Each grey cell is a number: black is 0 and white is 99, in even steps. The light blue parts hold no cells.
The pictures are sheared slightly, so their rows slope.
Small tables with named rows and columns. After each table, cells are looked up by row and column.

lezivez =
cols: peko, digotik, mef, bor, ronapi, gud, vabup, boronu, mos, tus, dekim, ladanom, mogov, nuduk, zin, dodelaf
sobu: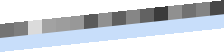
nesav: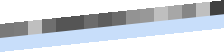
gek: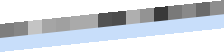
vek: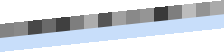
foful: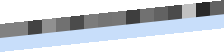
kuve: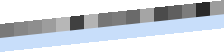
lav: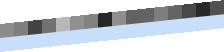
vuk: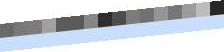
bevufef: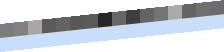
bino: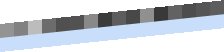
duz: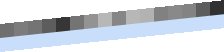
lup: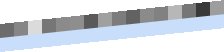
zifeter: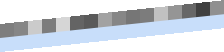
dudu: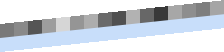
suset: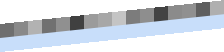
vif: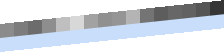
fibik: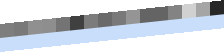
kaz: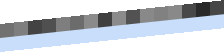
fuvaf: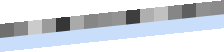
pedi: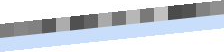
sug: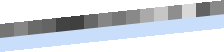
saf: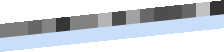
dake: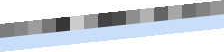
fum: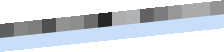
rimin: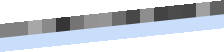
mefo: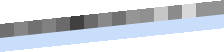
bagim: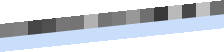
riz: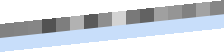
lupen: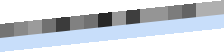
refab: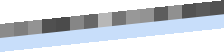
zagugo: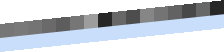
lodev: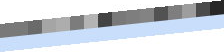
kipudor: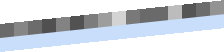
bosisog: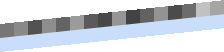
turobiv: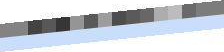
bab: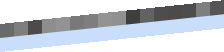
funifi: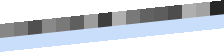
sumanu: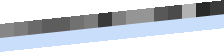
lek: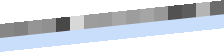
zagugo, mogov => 38
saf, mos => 30
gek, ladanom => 22
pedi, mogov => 29
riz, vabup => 35
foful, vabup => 48
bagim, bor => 31
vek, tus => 53
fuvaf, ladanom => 75
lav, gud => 56
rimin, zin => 62

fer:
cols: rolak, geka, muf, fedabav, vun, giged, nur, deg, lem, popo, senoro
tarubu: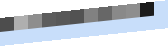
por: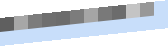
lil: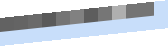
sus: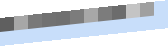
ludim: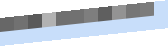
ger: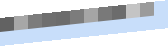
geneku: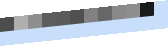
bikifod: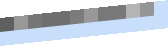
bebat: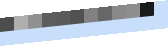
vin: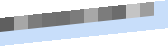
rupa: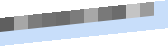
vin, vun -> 43
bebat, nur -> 50
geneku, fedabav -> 36
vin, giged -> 48
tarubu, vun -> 34
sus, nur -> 65
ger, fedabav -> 43
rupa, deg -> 47
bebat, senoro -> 10
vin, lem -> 42
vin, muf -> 48
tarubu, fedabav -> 36
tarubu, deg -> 40
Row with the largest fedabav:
ludim

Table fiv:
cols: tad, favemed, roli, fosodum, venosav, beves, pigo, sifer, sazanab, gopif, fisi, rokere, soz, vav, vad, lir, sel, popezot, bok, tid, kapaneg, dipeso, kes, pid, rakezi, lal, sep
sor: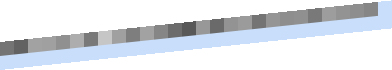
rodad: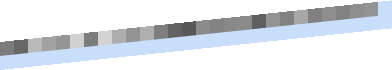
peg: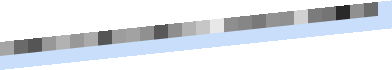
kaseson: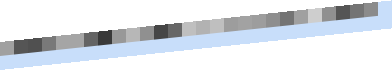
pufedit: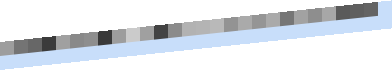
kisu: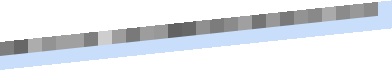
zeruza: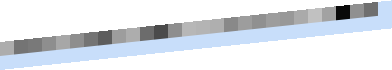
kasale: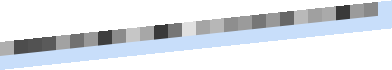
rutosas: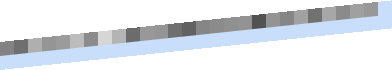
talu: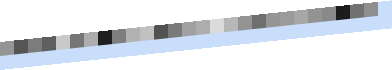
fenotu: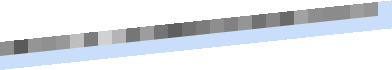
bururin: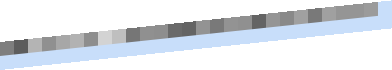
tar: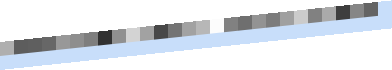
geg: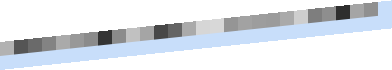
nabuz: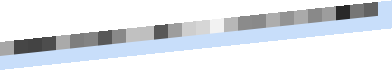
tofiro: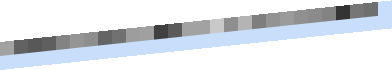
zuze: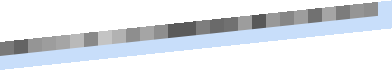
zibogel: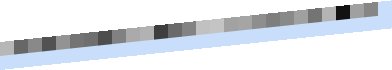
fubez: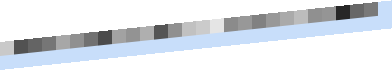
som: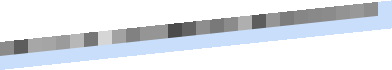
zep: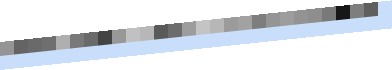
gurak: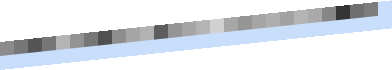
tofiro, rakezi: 20
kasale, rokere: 22
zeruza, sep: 43
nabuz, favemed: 27
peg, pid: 45
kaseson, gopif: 71
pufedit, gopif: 79
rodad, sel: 53
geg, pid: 55
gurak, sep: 48

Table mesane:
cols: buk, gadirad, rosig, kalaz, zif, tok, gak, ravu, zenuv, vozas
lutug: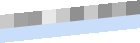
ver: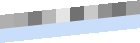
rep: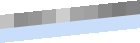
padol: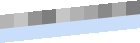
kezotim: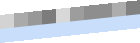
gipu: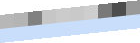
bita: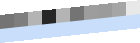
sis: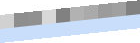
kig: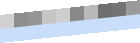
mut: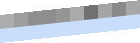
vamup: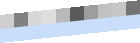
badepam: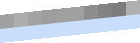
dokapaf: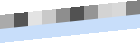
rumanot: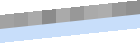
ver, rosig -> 48
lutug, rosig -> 60
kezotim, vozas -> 50
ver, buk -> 68
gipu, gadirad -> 70
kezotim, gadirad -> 66
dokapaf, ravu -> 82
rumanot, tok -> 59
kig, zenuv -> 45

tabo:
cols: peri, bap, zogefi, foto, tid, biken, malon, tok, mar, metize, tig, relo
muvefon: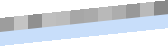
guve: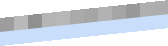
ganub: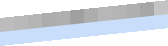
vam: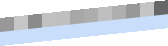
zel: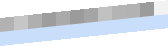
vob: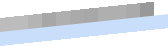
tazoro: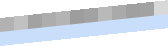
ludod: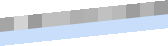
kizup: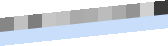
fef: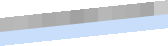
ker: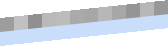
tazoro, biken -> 61
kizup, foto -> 77
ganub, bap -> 72
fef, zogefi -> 69
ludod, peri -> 64
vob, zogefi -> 70
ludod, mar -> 72
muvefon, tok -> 72
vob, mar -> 68
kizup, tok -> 73
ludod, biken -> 68
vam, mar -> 68
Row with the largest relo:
vob

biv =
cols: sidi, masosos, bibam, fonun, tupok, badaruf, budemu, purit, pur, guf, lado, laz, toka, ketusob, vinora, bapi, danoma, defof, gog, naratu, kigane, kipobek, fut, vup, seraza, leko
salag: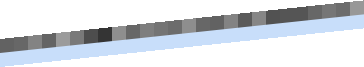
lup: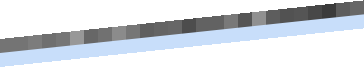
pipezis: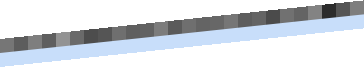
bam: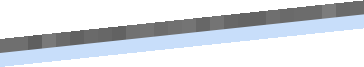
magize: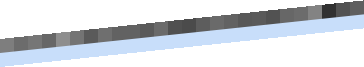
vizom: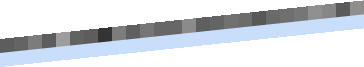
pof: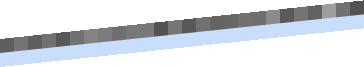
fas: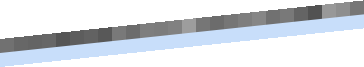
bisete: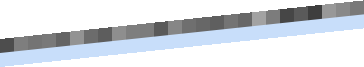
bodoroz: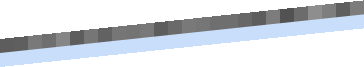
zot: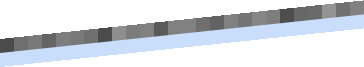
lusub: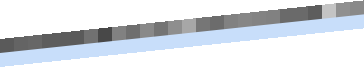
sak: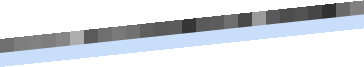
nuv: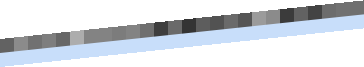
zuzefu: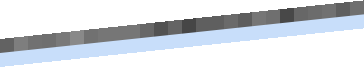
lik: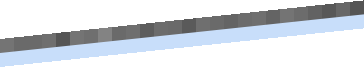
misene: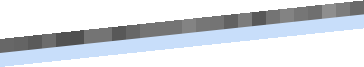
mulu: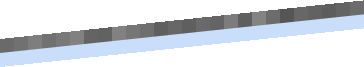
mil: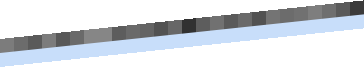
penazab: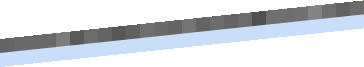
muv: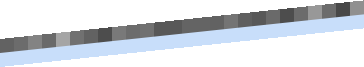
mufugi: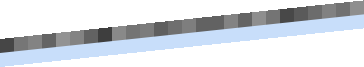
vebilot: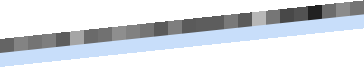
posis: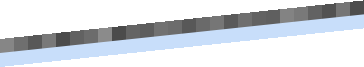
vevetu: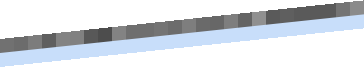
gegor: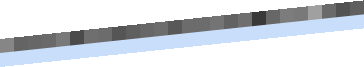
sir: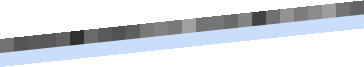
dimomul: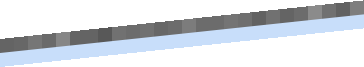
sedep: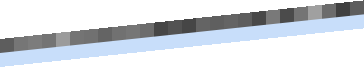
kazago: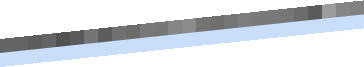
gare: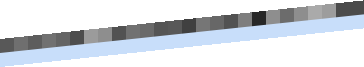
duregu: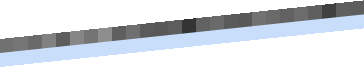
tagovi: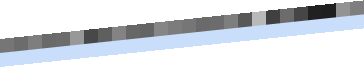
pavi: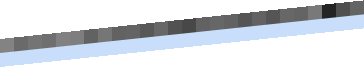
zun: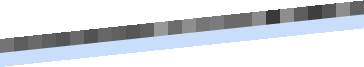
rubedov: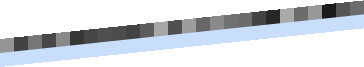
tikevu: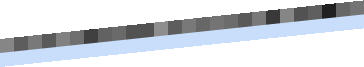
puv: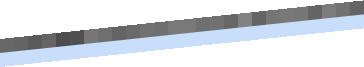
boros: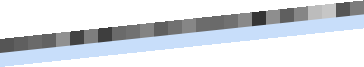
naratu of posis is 37
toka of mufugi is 43
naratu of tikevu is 22
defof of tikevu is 35
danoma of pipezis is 46
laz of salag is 45
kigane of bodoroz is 32
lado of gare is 41
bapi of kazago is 43
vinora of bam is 40
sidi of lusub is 35
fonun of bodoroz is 43
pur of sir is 32
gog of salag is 52
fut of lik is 38
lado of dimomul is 44
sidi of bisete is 30
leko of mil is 23
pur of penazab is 34
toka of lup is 40
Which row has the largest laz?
rubedov

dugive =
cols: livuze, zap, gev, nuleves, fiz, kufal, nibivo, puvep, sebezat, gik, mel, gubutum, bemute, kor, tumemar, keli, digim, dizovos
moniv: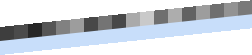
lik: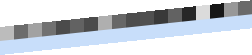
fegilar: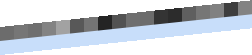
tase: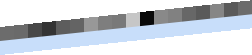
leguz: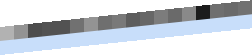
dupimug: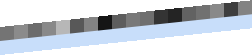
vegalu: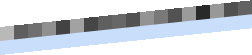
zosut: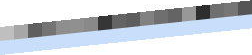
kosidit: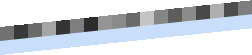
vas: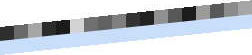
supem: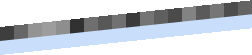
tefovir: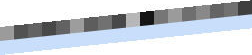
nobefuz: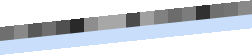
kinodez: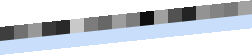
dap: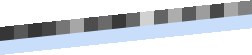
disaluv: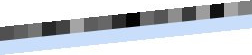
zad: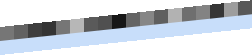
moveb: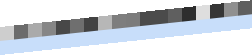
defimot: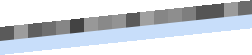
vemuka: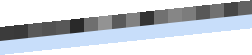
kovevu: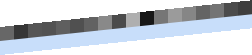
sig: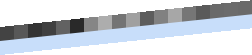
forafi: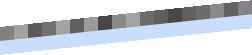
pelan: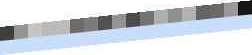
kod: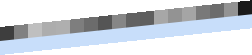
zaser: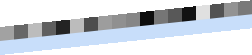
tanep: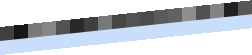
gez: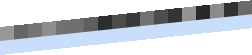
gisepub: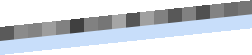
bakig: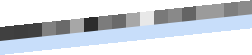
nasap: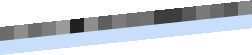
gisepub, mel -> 62
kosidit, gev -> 41
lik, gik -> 30
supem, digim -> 30
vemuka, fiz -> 34
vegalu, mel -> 57
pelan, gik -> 30
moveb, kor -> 18
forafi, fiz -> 63
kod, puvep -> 33
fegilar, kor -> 37
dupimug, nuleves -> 53
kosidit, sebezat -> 54
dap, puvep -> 41
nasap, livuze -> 42
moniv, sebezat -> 28
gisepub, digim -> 42
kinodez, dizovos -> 63
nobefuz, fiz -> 31
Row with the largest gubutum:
pelan

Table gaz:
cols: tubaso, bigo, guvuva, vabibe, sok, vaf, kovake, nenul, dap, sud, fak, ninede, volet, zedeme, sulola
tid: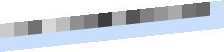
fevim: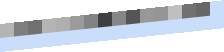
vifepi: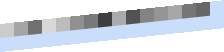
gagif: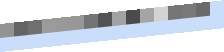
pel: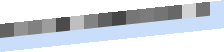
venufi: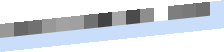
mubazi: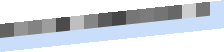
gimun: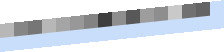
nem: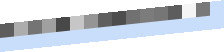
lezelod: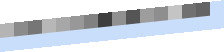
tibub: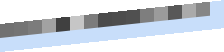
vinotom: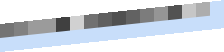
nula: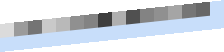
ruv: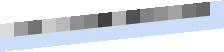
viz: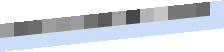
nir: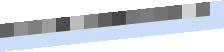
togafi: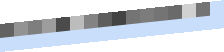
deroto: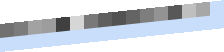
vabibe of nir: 61
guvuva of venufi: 44
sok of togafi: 29
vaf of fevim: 60
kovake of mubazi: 52
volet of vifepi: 65
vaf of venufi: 62
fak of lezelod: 61
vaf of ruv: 56
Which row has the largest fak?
viz

